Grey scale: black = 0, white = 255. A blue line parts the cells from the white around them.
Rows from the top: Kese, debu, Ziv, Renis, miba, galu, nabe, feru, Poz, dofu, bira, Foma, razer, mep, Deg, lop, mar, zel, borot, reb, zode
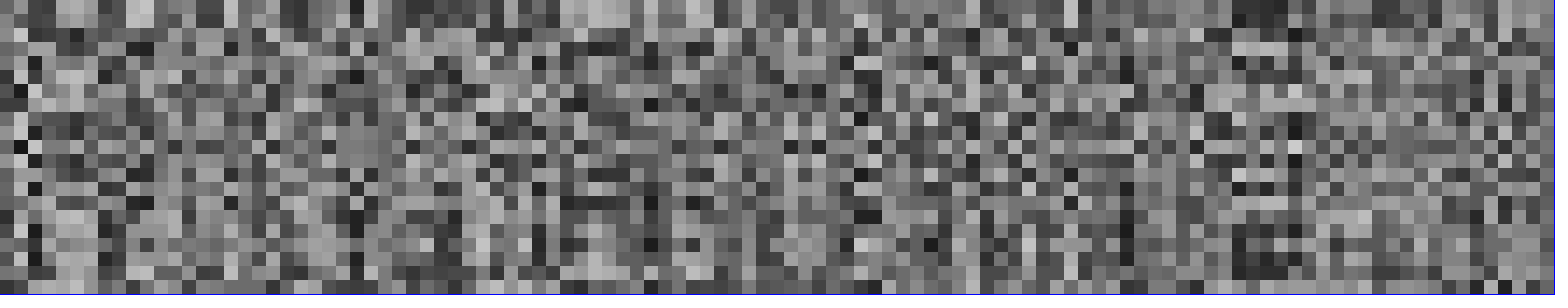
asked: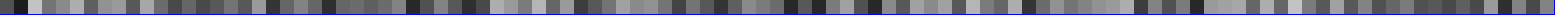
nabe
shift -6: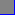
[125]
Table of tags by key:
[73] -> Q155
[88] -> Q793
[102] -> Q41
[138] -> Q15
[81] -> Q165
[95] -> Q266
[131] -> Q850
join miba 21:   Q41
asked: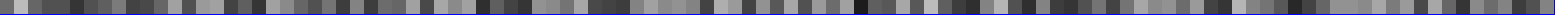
Poz

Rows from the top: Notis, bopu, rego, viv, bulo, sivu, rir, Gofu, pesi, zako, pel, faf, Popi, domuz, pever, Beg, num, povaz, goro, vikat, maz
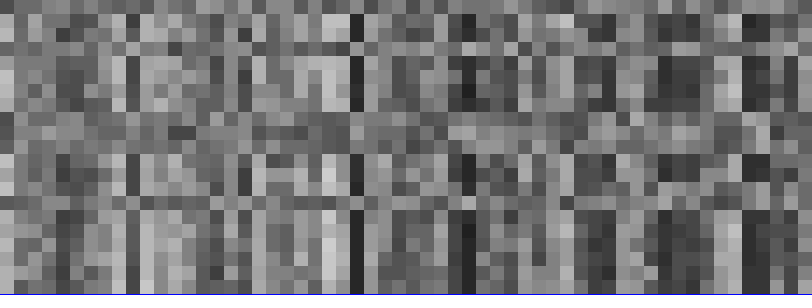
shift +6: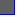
[101]
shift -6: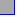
[163]
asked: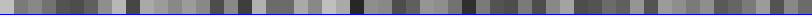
domuz
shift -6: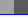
[157  83]
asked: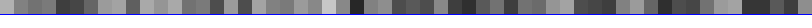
Beg
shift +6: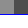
[148  83]

